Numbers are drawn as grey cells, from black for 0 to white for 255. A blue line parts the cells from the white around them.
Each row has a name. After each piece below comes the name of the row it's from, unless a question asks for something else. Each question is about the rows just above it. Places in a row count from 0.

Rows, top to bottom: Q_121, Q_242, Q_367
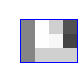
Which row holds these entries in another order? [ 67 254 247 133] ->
Q_242
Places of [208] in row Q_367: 1 2 3
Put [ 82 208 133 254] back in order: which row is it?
Q_121
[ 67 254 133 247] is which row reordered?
Q_242
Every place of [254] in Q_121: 1

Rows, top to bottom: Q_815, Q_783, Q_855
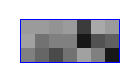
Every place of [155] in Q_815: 0 1 3 6
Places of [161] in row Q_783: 0
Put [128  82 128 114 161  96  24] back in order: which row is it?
Q_783
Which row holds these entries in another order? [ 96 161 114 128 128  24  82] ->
Q_783
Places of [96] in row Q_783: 6

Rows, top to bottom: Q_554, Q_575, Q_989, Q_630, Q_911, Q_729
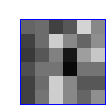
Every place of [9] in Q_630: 3
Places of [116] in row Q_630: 1 2 4 5
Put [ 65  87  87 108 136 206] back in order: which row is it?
Q_911
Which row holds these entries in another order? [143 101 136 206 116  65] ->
Q_729
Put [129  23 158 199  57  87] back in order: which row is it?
Q_989
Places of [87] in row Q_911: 4 5

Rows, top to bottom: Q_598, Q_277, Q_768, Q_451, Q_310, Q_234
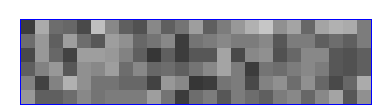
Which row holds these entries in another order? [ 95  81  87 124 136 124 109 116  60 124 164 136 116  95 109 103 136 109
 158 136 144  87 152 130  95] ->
Q_451
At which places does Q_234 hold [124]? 6 7 8 13 15 18
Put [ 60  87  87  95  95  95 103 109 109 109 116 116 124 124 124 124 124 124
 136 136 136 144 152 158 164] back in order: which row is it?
Q_234

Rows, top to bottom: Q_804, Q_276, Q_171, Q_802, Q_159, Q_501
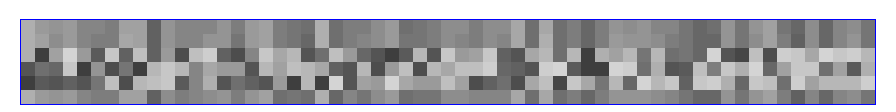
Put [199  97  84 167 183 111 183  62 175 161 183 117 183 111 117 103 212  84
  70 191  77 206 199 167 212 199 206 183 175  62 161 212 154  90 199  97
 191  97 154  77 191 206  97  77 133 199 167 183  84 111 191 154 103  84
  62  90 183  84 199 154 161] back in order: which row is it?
Q_171
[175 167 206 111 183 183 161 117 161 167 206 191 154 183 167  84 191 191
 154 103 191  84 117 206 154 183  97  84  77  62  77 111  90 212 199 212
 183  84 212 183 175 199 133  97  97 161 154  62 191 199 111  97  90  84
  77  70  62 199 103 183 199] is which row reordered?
Q_159

